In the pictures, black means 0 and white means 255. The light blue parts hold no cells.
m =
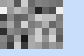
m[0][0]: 160
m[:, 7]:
[118, 77, 193, 104, 184, 213, 153]
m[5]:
[134, 87, 166, 24, 168, 207, 149, 213, 89]
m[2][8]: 123
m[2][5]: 206
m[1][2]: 185
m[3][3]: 210
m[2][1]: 136
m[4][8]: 107
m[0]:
[160, 169, 86, 205, 106, 130, 125, 118, 112]
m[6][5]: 162
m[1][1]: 155
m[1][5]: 35
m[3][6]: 176

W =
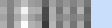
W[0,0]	157
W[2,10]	129
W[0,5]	150
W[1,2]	185
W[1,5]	172
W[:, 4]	[157, 176, 161, 178]
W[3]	[175, 126, 187, 251, 178, 166, 57, 182, 117, 165, 117, 171, 94]
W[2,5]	142
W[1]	[173, 131, 185, 242, 176, 172, 73, 175, 116, 168, 118, 178, 101]
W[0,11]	152
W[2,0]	162
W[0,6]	100

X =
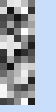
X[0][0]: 131
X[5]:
[199, 226, 57, 155, 70]
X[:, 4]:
[117, 49, 185, 161, 191, 70, 30, 77, 94, 209, 147, 33, 126, 170, 30]
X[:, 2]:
[234, 183, 21, 72, 133, 57, 231, 17, 83, 175, 183, 208, 88, 129, 144]
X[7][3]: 46
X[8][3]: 136
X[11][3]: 223
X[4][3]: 253
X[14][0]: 66
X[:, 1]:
[228, 21, 87, 168, 45, 226, 223, 222, 163, 17, 152, 150, 139, 197, 83]
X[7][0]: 55
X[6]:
[236, 223, 231, 134, 30]

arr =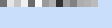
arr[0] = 114
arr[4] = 107
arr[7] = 174
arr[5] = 250

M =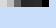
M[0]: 217
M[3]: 39
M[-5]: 101

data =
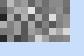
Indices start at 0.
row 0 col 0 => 111
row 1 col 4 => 227
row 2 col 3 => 178
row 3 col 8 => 129
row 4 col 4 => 158
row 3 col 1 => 129
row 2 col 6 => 106
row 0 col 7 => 138
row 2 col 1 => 169
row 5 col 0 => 40
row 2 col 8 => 134
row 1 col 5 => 101
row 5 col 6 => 164
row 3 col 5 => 88
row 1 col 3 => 167
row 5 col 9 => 137

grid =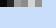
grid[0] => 9
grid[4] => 212
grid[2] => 158

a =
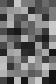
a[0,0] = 90
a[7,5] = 125
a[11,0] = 67
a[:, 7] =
[84, 125, 124, 201, 199, 123, 184, 23, 109, 149, 22, 20]
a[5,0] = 143
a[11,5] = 201
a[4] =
[76, 36, 24, 80, 99, 124, 57, 199]
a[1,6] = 89
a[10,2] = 125
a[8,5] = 148
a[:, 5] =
[76, 80, 157, 157, 124, 55, 161, 125, 148, 152, 104, 201]
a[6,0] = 75
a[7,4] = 39
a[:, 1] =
[59, 152, 166, 180, 36, 96, 132, 161, 106, 54, 132, 23]
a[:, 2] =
[200, 159, 87, 72, 24, 85, 55, 173, 146, 116, 125, 190]
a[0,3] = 125
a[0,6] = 106
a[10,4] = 91
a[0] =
[90, 59, 200, 125, 121, 76, 106, 84]
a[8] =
[185, 106, 146, 82, 198, 148, 62, 109]
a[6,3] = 31
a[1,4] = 43
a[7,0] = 35

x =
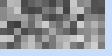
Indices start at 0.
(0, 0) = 108
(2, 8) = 89
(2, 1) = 156
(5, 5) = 116
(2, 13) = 135
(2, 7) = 71
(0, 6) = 95
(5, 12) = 139
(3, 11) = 206
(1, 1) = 160
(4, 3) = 75
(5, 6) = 166
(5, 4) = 185
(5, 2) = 92
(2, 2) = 155
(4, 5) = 91
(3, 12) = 151
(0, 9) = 74
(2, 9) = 112
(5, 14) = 147
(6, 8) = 164
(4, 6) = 118
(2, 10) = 162
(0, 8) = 111
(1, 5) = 77
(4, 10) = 75
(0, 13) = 81
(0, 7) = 70
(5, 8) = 173
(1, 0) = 139
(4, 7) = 166
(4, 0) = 90

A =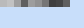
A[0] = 186
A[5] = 145
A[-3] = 63

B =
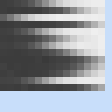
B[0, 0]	62
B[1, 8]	84
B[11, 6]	160
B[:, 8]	[203, 84, 237, 71, 216, 148, 198, 99, 65, 69, 81, 211, 61]
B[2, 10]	236
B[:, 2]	[69, 61, 151, 63, 76, 64, 69, 60, 60, 62, 61, 71, 60]
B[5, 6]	94
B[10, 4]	62
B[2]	[95, 121, 151, 182, 208, 221, 227, 232, 237, 235, 236, 239, 236, 238, 236]
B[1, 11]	172
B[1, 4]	62
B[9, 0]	65
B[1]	[62, 59, 61, 60, 62, 61, 68, 78, 84, 107, 139, 172, 197, 216, 228]
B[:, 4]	[89, 62, 208, 60, 108, 66, 86, 65, 60, 61, 62, 100, 59]
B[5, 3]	64
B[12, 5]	62
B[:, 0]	[62, 62, 95, 59, 64, 62, 65, 62, 60, 65, 62, 67, 61]
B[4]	[64, 66, 76, 88, 108, 144, 174, 200, 216, 229, 233, 234, 233, 239, 236]
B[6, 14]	238
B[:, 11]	[230, 172, 239, 116, 234, 221, 235, 191, 85, 105, 156, 235, 84]
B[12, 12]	104
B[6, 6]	138
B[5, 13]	232
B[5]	[62, 61, 64, 64, 66, 77, 94, 115, 148, 176, 204, 221, 228, 232, 238]
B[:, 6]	[143, 68, 227, 63, 174, 94, 138, 73, 58, 62, 64, 160, 61]
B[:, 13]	[237, 216, 238, 176, 239, 232, 232, 224, 140, 170, 208, 234, 134]
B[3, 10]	87
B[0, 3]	75
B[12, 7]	63
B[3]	[59, 60, 63, 61, 60, 60, 63, 65, 71, 77, 87, 116, 146, 176, 205]
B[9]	[65, 60, 62, 60, 61, 62, 62, 65, 69, 73, 86, 105, 140, 170, 198]
